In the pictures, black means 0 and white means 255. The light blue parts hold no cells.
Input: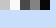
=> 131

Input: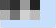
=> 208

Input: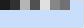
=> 134

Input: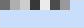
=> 75

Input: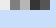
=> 53

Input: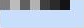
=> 43

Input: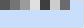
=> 205
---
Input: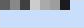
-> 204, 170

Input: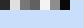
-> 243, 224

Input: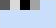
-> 217, 163

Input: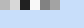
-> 248, 216

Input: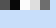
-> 252, 222

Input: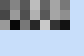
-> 201, 189

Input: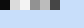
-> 243, 219

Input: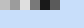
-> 223, 191
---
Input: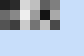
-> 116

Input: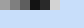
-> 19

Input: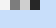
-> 125

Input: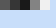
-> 25

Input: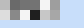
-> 31

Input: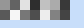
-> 237
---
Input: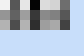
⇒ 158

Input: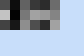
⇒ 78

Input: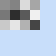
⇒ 229

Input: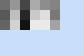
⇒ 234

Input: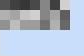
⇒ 113

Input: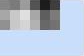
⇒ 178

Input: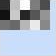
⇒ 182

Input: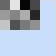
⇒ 82
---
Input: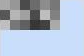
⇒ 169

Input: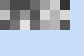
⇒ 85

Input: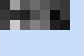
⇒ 22

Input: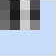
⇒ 129

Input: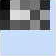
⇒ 61

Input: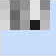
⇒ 185

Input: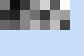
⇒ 67

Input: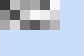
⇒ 181

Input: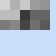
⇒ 90

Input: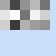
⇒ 147
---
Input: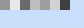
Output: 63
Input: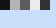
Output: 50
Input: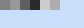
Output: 173
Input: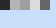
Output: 103
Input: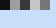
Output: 119
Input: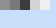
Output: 239
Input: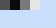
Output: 230
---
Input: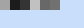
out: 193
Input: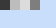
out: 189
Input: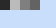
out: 187
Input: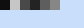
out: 35
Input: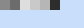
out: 201
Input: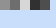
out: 215
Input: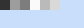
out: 250
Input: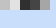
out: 48
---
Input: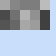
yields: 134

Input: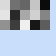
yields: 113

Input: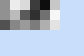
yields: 236

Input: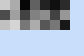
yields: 172

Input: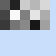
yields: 34

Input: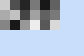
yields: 79
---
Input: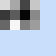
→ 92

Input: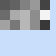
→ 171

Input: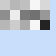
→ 236

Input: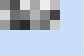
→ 112

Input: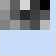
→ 86

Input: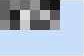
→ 32

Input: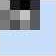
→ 141
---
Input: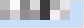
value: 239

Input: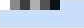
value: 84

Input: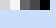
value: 72

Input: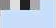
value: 33

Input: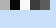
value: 61

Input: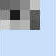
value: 181
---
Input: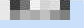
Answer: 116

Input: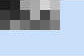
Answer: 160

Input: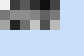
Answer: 89

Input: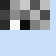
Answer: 200

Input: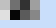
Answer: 50

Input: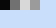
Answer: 216

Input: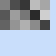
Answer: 54

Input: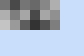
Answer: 117
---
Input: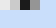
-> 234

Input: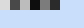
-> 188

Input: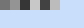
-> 54

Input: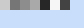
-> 169

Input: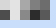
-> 227

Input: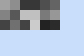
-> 67
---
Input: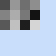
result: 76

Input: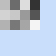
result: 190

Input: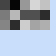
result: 68

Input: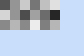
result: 86

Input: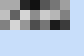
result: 170

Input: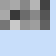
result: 158
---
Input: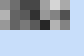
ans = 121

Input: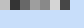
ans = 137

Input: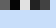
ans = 66

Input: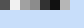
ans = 140

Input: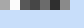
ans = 107

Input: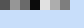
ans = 126

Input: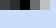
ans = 64

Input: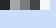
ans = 124

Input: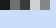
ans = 112
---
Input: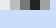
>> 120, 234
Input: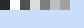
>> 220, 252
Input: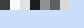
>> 29, 249
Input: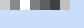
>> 125, 254
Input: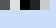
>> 2, 223
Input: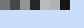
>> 39, 187
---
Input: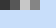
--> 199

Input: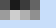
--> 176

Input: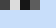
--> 22

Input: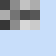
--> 215

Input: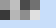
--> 142

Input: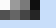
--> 69

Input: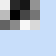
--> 247
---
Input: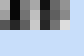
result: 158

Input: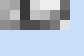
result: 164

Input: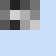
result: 124

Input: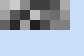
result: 159

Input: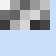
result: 110

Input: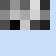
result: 138
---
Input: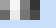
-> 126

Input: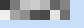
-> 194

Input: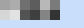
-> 112

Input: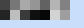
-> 169

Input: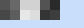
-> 210

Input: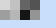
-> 101

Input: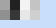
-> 243
